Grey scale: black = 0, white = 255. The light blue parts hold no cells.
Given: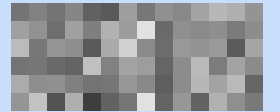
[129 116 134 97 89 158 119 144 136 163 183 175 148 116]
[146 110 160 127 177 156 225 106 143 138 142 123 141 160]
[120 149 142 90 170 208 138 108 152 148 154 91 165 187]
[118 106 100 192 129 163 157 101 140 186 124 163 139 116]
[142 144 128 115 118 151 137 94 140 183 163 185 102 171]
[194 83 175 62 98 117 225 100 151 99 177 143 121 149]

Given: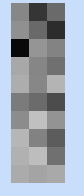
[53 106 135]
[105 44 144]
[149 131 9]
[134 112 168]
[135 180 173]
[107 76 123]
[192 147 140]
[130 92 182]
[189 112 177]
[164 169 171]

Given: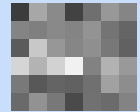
[167 138 66 111 152 133 60]
[127 137 132 147 116 101 132]
[200 151 134 143 120 97 91]
[179 210 241 130 178 153 213]
[88 100 97 112 161 141 121]
[146 120 74 113 107 131 106]

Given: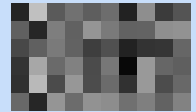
[192 90 113 94 109 34 142 59 84 36]
[38 126 97 149 122 98 99 143 146 96]
[96 122 98 62 80 34 51 53 102 72]
[167 106 129 75 119 8 153 102 95 51]
[185 75 151 76 107 49 153 76 104 48]
[38 149 108 146 141 112 127 98 130 104]

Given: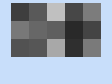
[89 192 71 124 62]
[103 95 41 68 120]
[86 168 47 122 82]

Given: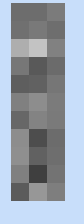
[109 123 109]
[121 110 112]
[195 129 174]
[89 107 119]
[97 118 94]
[141 123 128]
[131 122 103]
[77 108 141]
[97 110 143]
[63 115 128]
[151 126 91]

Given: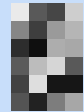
[89 70 206 234]
[62 154 181 134]
[15 173 168 45]
[188 214 89 91]
[222 22 22 66]
[34 125 167 84]

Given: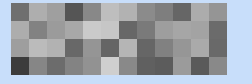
[174 159 85 136 190 178 139 126 102 172 149 111]
[130 155 168 202 198 103 122 158 166 163 107 173]
[187 178 104 149 101 181 102 129 150 170 105 158]
[134 108 131 146 207 137 96 92 155 90 137 60]
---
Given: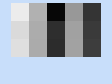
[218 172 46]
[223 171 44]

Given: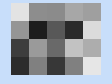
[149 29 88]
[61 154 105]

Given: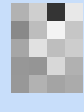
[137 189 243]
[166 225 190]

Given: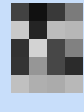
[201 36 188]
[50 211 71]

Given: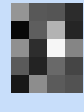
[8 94 179]
[144 45 246]

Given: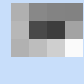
[183 73 61]
[177 189 207]

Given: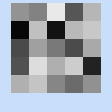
[7 192 18]
[74 160 121]

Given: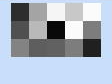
[80 185 9]
[131 94 97]
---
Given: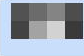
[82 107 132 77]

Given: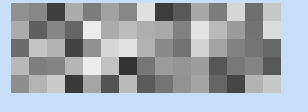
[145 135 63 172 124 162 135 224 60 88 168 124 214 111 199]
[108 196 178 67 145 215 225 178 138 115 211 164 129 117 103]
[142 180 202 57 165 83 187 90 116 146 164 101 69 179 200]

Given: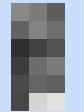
[137 123 94]
[47 65 82]
[74 101 95]

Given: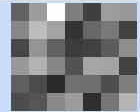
[99 156 252 125 64 157 154]
[71 147 97 60 65 91 143]
[95 75 40 112 111 79 126]

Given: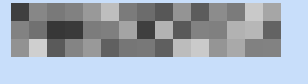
[63 135 121 129 153 190 123 108 87 148 92 140 123 201 166]
[146 207 90 132 153 96 118 120 95 188 202 149 169 129 130]

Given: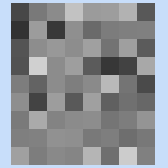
[71 121 139 194 155 157 178 88]
[84 141 152 141 160 115 159 91]
[125 99 140 126 138 185 116 74]
[122 170 131 139 141 117 125 148]
[160 125 137 133 181 111 204 128]

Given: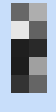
[103 174]
[31 41]
[51 101]

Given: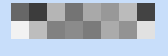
[103 60 181 116 169 152 187 67]
